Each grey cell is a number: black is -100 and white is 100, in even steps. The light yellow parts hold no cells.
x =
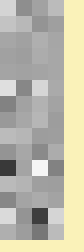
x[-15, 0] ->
66
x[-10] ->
[75, 6, 68, 33]
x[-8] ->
[20, 31, 43, 23]
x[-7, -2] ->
23
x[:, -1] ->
[47, 25, 30, 31, 31, 33, 28, 23, 24, 35, 2, 24, 28, 67, 47]
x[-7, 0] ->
47
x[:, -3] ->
[11, 44, 26, 24, 27, 6, 27, 31, 43, 31, 29, 41, 29, 16, 23]
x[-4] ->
[46, 41, 25, 24]
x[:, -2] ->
[27, 16, 37, 35, 29, 68, 40, 43, 23, 8, 92, 25, 34, -51, -7]
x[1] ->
[53, 44, 16, 25]

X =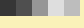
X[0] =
-58
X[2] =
18

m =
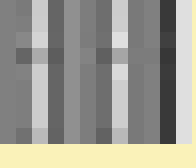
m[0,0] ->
0
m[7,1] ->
-1
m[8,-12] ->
0
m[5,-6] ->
-14
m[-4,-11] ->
-1
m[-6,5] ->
3
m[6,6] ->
-14
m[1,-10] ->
60
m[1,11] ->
75
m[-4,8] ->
-5
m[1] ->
[0, -1, 60, -21, 13, -2, -14, 61, -5, 0, -55, 75]
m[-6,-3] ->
-3
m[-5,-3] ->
0
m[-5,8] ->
-5
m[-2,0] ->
0
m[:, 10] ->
[-55, -55, -50, -57, -54, -55, -55, -55, -55]
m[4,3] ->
-21
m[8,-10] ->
46
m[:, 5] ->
[-2, -2, -3, 3, -2, -2, -2, -2, -2]
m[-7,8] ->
-5
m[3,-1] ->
75
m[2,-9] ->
-20
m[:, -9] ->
[-21, -21, -20, -27, -21, -21, -21, -21, -22]
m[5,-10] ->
60
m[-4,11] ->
75
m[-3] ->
[0, -1, 60, -21, 13, -2, -14, 61, -5, 0, -55, 75]
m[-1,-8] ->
13

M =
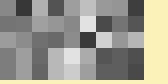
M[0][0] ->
7
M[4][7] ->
-27
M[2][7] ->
19
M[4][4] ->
59
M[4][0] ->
-2
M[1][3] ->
18
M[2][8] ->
42
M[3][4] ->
77
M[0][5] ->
50
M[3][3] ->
44
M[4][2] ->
-21
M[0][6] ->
20
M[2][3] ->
-18
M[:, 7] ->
[16, -9, 19, -27, -27]
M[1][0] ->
-9

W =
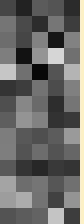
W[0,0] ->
-45
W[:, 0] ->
[-45, -9, -15, -1, 55, -59, -38, -26, -3, -1, -30, 29, 24, -36]
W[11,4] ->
-12
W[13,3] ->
54
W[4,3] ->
-34
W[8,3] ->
-28
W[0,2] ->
-29
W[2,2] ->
2
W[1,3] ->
-7
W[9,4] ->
-20
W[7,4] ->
-55
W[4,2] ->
-94
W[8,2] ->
-38
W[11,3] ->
-33
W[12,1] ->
35
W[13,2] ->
-23
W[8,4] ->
21
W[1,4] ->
-52
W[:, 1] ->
[-74, -42, -45, -86, -13, -54, 6, 15, -32, -36, -59, -15, 35, -27]
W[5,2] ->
-10

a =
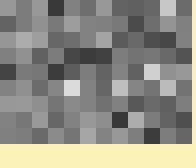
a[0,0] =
19
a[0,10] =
56
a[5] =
[2, 13, -15, 5, 72, 2, -20, 49, 4, -9, 47, -10]
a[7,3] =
-19
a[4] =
[-47, -4, -7, -53, -27, -2, -22, 3, -24, 63, 14, 19]
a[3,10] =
-18
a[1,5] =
2
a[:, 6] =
[19, 0, 29, -49, -22, -20, -11, 11, 3]
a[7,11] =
-38
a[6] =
[19, 20, 12, -8, 8, 2, -11, 1, -31, -17, -25, -1]
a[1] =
[-22, -3, 14, -5, 23, 2, 0, -5, -41, -14, 16, 0]
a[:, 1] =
[-3, -3, 35, 14, -4, 13, 20, -7, -2]
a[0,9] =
-19
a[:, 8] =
[-25, -41, -18, -10, -24, 4, -31, 36, -1]
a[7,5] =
19
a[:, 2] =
[19, 14, 24, -24, -7, -15, 12, 20, -17]
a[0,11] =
-16
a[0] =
[19, -3, 19, -55, 1, -14, 19, -22, -25, -19, 56, -16]
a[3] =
[0, 14, -24, -3, -44, -53, -49, -2, -10, -7, -18, -35]
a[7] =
[2, -7, 20, -19, 2, 19, 11, -56, 36, -3, -22, -38]
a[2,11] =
1
